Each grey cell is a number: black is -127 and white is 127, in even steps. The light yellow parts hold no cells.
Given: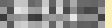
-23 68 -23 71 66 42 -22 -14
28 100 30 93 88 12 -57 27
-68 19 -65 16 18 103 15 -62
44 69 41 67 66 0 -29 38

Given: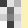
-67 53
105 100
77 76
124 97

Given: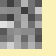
-18 -19 -12
16 13 -13
-31 10 -49
96 -5 -15
-38 19 10
-16 38 28
48 45 49

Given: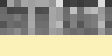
-71 -6 31 38 95 -61 -60 91
-22 -53 34 -48 28 65 45 24
-17 -5 38 -24 28 -1 -11 30
-42 -25 41 -16 57 1 -10 55
-10 11 31 -11 22 -20 -25 25

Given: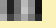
20 -17 11
17 -20 18
47 -5 -9

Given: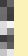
-66
-17
-20
93
86
-66
12
69

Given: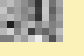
46 35 -12 66 35
69 31 22 71 21
47 35 -12 67 34
19 -11 56 38 19
55 7 -66 -26 59
-3 54 73 28 37

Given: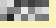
76 -65 -64 -34
64 7 9 95
-2 81 77 -8
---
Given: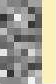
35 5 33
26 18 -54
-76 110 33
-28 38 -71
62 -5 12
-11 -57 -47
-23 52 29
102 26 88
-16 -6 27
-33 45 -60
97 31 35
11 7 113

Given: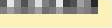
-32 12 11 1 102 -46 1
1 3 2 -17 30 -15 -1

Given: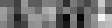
-30 -62 -34 0 -20 -5 -56 73
29 -57 10 41 -32 -25 -11 39
25 -97 31 17 -74 7 -16 117
3 -72 16 -17 -72 -6 -13 50

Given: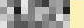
75 -35 -2 -67 34
22 -98 0 57 36
70 -27 4 10 101
98 -38 -10 0 5

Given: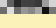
80 -87 -63 29
-18 -18 7 -110

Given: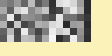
8 25 60 -6 92 86 -85
42 79 9 69 -57 104 -84
-2 -59 13 -29 101 -13 -72
49 72 -33 39 100 28 -84
-29 -55 -8 -2 74 -69 -76
-38 -50 56 45 -81 109 -81
